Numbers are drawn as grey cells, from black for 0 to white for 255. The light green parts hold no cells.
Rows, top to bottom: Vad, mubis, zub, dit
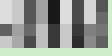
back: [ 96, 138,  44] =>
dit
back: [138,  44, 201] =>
dit
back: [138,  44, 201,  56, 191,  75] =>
dit
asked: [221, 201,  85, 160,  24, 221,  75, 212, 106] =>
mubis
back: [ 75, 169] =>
dit
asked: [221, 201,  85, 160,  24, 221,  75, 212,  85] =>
Vad

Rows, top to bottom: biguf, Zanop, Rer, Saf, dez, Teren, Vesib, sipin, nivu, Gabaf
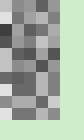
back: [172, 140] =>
nivu
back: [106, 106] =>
sipin

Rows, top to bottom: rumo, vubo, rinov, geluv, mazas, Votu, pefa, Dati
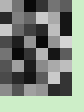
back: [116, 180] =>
rumo
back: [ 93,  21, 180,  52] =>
mazas
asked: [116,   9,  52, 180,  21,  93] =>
mazas
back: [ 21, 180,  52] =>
mazas
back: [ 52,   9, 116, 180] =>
rumo
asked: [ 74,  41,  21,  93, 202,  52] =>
pefa
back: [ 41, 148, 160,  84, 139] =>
Dati

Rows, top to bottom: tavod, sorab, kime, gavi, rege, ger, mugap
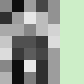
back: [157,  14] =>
tavod
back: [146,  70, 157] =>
tavod
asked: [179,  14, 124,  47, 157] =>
mugap
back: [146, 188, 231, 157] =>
sorab
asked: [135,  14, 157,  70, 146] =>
tavod

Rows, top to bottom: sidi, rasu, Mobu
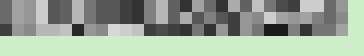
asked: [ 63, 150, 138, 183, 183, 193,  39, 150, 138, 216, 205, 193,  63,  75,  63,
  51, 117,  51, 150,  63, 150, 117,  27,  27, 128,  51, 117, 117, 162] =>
Mobu
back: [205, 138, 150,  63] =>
rasu
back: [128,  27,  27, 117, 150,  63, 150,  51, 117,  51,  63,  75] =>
Mobu
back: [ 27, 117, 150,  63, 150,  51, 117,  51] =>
Mobu
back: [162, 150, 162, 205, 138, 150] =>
rasu
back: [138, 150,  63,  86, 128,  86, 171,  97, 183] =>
rasu
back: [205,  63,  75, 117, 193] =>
sidi

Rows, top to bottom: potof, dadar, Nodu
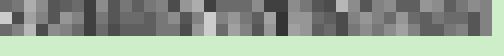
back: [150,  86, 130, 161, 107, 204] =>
Nodu
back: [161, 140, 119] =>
Nodu

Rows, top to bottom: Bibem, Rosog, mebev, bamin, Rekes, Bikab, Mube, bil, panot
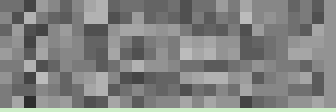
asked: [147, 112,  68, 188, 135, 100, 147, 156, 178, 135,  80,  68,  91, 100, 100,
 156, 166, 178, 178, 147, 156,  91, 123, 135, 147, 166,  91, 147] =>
Mube
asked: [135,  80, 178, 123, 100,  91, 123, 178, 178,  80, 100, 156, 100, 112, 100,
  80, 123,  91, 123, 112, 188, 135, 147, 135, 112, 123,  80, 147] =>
Rosog

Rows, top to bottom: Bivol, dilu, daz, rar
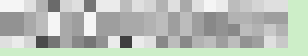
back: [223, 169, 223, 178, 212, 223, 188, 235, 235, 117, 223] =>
Bivol
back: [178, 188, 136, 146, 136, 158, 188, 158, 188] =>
daz

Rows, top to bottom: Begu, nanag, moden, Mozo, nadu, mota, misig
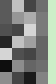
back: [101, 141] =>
mota
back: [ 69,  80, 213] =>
nadu

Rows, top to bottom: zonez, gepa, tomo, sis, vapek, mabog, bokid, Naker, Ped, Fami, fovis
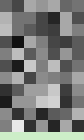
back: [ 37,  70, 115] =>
gepa
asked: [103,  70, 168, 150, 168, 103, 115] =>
zonez
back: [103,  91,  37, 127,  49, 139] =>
Fami
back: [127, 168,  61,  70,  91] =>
tomo
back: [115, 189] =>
tomo

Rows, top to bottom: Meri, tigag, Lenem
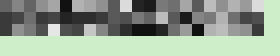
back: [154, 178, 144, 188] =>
Meri
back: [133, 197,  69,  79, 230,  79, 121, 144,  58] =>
Lenem
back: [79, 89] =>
tigag
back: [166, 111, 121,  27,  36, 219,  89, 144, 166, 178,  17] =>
Meri

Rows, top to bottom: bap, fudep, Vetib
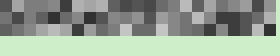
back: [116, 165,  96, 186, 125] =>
bap
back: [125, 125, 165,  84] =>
bap
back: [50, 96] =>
fudep
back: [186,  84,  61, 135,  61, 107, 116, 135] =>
Vetib
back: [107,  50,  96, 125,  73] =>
fudep
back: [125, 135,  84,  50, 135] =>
fudep

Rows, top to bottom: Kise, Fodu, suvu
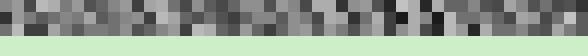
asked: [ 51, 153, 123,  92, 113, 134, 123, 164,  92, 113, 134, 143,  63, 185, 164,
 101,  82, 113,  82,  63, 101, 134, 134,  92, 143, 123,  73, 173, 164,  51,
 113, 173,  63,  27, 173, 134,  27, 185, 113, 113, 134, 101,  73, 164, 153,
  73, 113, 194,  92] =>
Fodu
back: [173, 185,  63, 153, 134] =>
suvu
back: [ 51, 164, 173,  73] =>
Fodu
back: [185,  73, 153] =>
Kise
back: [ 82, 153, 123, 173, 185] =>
Kise
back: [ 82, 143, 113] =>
suvu

